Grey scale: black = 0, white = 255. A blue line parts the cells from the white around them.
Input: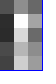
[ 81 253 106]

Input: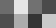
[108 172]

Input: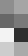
[142 121]

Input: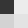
[ 53 227]

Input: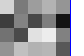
[212 131 225 182]

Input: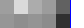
[158 142]

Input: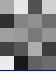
[171 132 121  61]

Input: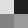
[223 155]
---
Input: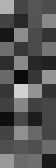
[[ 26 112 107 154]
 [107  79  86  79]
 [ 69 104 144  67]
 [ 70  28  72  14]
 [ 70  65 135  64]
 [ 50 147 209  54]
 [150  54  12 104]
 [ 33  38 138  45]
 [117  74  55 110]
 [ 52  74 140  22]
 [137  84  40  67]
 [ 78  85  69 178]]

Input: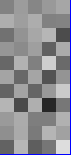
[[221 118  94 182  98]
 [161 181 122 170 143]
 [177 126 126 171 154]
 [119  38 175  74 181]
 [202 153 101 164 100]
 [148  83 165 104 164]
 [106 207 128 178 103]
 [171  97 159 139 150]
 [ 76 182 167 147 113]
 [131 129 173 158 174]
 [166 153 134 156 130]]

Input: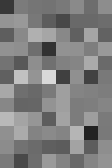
[[147 133 104 131 154 109  73 122]
 [142  93 163  92  95 107 114 140]
 [121  34 181 132 138 131 171 144]
 [122 158 124 163  93 150 164 185]
 [133 126 124 159 147 102 101 135]
 [125 129 132 159 122 105 111 168]
 [121  66 144  64 217 148 193  96]
 [106 170 133 129 112 142  88 115]
 [153 126 145 146  50 110 143 146]
 [ 98 165  96 136 166 176 137  94]
 [109 105 105  72  93 120 153 148]
 [141 109 138 121 115 117 123  56]]

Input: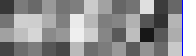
[[201 106 147  91 153 124 110 186  71  86 125 108  68]
 [173  88  23 190  89 134 207 239 151 138 214 191 161]
 [181  49  85 178 133 126 183 234 127 174 206 207 116]
 [103  60 223 115 102 162 203 126 116 153 105 123  55]]

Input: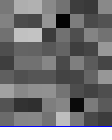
[[ 60  72 122 190 115 135 134 107]
 [ 90 123  10 134 126  47  50  83]
 [ 78  66  77 116 145 144 136 161]
 [151 101  69  67  85  85  80  95]
 [ 69  91 127  73 135 113 113  62]
 [152  69  62 100  88  99 100  78]
 [114 132  78 113  60 195 193 113]
 [ 83  74 125   3 149  72  76 130]
 [137  57  61 114 137 177 174 120]]

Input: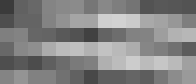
[[154 140 119  93 101  94  94  72  97 113 129 129 148 132]
 [160 186 198 187 204 188 176 128 122 108  95  76  88  78]
 [ 92 113 126 134 173 185 194 178 192 187 172 143 136 104]
 [183 178 158 131 130 109  99  65  82  89 100 102 131 127]
 [126 151 163 169 203 210 207 164 165 146 131 100 100  78]
 [ 83  86  88  83 116 126 136 118 139 137 132 104  97  59]]

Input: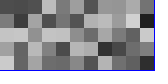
[[ 46  96 112 180  83 136 106 109 164 101 203]
 [127 109  72  50 173 182  75 129 185 100 161]
 [202  97 123 167 108 142 193 195 145 198 196]
 [ 31 209 156 187 178  83 117  79 164  61 124]
 [115 171 149 151  83 158 122 188  80  75  77]]
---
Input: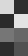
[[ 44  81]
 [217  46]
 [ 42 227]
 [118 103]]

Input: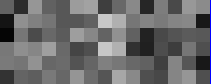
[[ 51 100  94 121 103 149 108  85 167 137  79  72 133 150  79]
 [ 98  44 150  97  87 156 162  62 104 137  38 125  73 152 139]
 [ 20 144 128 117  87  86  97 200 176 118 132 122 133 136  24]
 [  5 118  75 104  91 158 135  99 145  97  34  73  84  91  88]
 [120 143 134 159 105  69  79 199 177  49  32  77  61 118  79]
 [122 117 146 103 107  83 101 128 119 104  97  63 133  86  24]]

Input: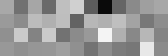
[[152 144 150 151 159 144 115 141 124 119 232 139]
 [168 113 166 106 191 208  92  10 101 138 159 167]
 [154 140 188 176 190  99 183 176 191 163 120 141]
 [144 202 131 202 114 139 153 244 176 136 183 132]]

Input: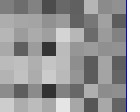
[[205 173 188 168 229 167  86 168 100]
 [126 109 130  76 104  96 181 139 145]
 [173 166 164 145 155  98 119 161  92]
 [182 156 171 159 212 183 107 155 130]
 [169  95 156  52 187 150 155 144 146]
 [187 191 175 196 188 142  91 165  93]
 [179 193 172 203 185 149  92 164 101]
 [140  94 139  49 129 103 175 140 143]]

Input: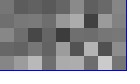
[[134 156 185 111 171 173 109 203 117]
 [118  92  97  89 101 138  95 105 134]
 [111 120 122 110 152 172  65 155 130]
 [135 110  71 101  60 111 109 118 120]
 [103  99 119  99 156  83 180  81 141]]

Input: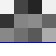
[[136 112  89 172]
 [243  68  36 239]
 [ 51 133 140 101]]

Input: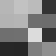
[[ 39  38 126 144]
 [182 194 187  51]
 [179 181 110 109]
 [111 112 220  49]]

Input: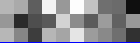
[[183 134  61 182 165 229 156 137 111  49]
 [182 170  94 243 152 253 194 111 107  15]
 [151  42  78  89 211 140  91 156  97 152]]

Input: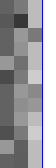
[[ 98  94 188]
 [ 98 121 188]
 [ 88  55 188]
 [ 98 152 121]
 [ 98 146 188]
 [152 112 188]
 [ 75 122 205]
 [ 98 152 137]
 [ 98 142 151]
 [ 98 152 188]
 [ 80 122 205]
 [152  95 188]]
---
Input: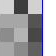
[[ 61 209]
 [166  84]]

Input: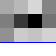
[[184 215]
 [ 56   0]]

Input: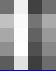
[[241  65]
 [250 116]]

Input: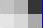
[[178  53]
 [216 170]]

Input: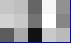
[[191 101]
 [200 115]]

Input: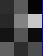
[[ 91   3]
 [131 199]]

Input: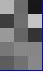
[[107  23]
 [111 196]]

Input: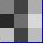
[[ 66 174]
 [111 216]]
